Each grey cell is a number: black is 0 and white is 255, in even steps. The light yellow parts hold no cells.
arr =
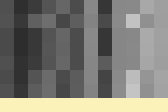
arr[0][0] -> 80
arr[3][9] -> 137
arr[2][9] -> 136
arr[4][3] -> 84
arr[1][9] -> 194
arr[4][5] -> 76
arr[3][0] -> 74
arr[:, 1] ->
[47, 56, 45, 45, 49, 49, 54]
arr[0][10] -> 168
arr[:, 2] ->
[59, 96, 56, 56, 59, 84, 93]
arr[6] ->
[81, 54, 93, 109, 71, 93, 131, 71, 140, 196, 144, 162]
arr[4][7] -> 92
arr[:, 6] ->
[135, 131, 137, 136, 134, 134, 131]
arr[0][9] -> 137
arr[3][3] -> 86
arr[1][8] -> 138
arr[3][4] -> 100
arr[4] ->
[80, 49, 59, 84, 103, 76, 134, 92, 134, 136, 166, 158]
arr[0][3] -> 84
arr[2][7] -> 54
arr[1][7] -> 74

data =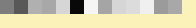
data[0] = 125
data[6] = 245
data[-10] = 168

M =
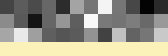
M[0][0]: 68
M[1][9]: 125
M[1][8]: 116
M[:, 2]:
[75, 20, 159]
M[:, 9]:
[71, 125, 99]
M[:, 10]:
[3, 105, 118]
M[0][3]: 103
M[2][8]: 193
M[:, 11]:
[42, 153, 201]
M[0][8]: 118

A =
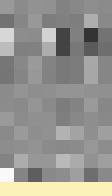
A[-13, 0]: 153
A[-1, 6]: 110
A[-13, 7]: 139
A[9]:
[138, 154, 142, 145, 178, 163, 143, 159]
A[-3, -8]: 141
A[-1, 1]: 132
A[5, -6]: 152
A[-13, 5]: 136
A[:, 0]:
[153, 114, 215, 188, 118, 117, 139, 140, 154, 138, 141, 131, 249]
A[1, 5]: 126
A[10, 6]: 152
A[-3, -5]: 139
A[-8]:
[117, 133, 152, 130, 121, 124, 167, 134]
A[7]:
[140, 138, 149, 138, 124, 131, 154, 135]
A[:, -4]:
[130, 128, 67, 67, 121, 121, 148, 124, 127, 178, 137, 185, 141]
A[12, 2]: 94
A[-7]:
[139, 148, 142, 143, 148, 148, 145, 144]
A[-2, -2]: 146
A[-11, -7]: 141
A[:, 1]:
[139, 134, 141, 128, 136, 133, 148, 138, 140, 154, 143, 172, 132]
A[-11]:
[215, 141, 140, 210, 67, 128, 51, 115]
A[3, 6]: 91

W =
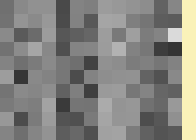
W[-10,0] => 112
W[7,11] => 104
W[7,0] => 122
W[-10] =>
[112, 137, 145, 145, 73, 131, 127, 156, 152, 147, 141, 98, 134]
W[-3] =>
[122, 130, 126, 163, 58, 117, 116, 171, 148, 151, 113, 104, 153]
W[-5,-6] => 142
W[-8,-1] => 218
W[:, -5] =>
[152, 163, 121, 178, 141, 145, 156, 148, 149, 163]
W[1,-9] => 75
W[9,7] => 161
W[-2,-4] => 150
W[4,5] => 111
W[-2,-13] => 152
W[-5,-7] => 131
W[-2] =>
[152, 76, 123, 156, 83, 80, 122, 165, 149, 150, 77, 87, 144]
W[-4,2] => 134
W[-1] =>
[132, 111, 133, 147, 93, 104, 80, 161, 163, 124, 97, 84, 89]
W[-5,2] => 137
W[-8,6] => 102
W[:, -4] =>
[147, 127, 159, 130, 124, 146, 119, 151, 150, 124]
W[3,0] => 114
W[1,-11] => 138
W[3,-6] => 156
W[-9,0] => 114
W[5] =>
[157, 54, 137, 131, 119, 76, 131, 142, 145, 146, 99, 82, 137]

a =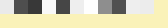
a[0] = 234
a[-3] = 80
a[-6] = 238
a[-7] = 70

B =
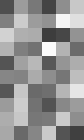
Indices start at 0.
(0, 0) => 79
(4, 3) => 88
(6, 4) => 181
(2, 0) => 210
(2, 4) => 71
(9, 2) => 134
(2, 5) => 147
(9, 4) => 84
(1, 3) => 146
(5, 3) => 142
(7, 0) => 155
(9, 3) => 202
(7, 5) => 156
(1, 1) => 204
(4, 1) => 161
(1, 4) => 246
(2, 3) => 61
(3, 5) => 107
